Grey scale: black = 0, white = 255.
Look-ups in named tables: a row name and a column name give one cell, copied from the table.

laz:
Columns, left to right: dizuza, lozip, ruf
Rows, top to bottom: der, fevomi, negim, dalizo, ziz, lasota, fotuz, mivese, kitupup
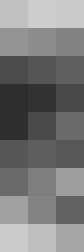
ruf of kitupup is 165
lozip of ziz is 74
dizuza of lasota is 86
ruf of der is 202
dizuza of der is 192
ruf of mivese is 98
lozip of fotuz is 126
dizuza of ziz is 46
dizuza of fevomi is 148
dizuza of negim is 75
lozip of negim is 85
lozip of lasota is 94

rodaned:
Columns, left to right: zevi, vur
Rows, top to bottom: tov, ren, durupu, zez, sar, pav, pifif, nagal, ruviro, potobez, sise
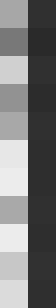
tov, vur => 48
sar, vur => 48
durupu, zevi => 208
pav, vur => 46
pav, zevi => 231
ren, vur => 42
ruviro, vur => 46
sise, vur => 47

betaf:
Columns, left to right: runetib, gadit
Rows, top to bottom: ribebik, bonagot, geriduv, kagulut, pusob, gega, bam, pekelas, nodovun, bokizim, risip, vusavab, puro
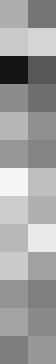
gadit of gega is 132
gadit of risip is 127
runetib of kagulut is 140
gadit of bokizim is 162
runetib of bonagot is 201
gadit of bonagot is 213
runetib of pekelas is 204
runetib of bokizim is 203
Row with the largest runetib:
bam

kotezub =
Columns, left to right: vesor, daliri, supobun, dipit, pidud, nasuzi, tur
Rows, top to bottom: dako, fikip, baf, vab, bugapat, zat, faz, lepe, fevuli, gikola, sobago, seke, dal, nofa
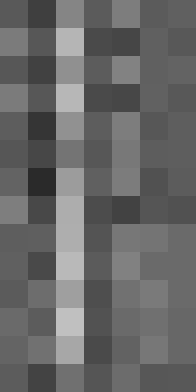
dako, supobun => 133
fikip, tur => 88
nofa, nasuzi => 87
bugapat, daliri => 53
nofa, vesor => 92
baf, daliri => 65
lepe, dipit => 76
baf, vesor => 87
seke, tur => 103
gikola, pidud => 129
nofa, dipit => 85
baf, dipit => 92
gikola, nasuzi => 106
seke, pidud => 106
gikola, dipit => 91
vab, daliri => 87
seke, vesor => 106
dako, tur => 96
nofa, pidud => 108

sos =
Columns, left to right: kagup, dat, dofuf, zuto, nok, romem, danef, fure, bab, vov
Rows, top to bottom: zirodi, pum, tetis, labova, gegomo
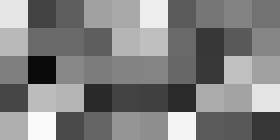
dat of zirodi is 66
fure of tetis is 56
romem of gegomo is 142
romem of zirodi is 237
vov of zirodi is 114
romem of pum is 191
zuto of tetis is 124
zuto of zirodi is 161
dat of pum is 105
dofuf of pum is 106
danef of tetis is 103
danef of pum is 105
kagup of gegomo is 174
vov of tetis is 161
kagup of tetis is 126
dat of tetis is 10
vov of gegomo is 54
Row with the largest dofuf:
labova

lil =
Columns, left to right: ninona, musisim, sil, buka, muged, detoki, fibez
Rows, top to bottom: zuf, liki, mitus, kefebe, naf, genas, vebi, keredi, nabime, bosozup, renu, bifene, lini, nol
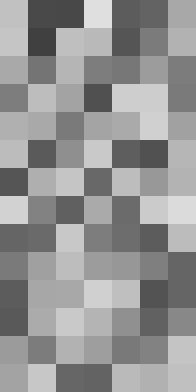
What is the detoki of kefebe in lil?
205
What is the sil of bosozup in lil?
189
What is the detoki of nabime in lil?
92
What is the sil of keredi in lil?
96
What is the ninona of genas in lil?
188
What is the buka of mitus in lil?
125
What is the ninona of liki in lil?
197
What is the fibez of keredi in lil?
219
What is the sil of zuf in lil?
72
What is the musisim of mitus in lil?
116
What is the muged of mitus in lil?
119
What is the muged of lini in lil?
121
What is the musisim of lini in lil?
124
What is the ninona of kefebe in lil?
125
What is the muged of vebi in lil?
189

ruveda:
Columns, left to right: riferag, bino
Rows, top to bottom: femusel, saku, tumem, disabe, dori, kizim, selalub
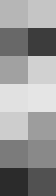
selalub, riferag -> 43
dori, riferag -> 205
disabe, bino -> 229
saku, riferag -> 104
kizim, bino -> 137
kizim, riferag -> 123
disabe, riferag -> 225
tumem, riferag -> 161
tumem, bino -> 209
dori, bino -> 157
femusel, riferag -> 182
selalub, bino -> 81
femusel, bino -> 197
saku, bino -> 60
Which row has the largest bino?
disabe

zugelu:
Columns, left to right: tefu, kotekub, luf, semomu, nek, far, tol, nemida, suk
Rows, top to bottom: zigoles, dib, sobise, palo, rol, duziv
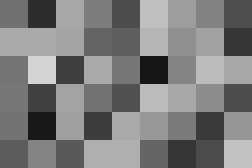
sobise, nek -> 118
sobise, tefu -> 116
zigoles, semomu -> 125
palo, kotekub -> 64
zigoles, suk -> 78
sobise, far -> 22
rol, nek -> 169
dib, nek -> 95
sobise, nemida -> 188
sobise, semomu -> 169
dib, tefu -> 169
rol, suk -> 150
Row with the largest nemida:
sobise

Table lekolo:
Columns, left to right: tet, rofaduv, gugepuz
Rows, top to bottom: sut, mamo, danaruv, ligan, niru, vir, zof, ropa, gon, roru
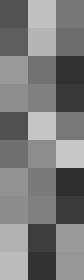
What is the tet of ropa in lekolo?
140
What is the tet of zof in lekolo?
146
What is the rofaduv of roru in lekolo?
50
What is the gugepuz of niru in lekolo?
120
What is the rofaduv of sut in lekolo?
193
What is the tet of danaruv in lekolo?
153
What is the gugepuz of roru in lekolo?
150
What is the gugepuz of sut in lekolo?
119
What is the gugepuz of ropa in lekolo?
59
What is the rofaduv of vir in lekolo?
141
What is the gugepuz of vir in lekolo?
199
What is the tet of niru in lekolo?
80
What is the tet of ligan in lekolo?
141
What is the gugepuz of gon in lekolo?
155
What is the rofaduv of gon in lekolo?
61
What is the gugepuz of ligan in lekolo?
57
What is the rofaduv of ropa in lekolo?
127
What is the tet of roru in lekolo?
186
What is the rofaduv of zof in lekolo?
122
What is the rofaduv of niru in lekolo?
197

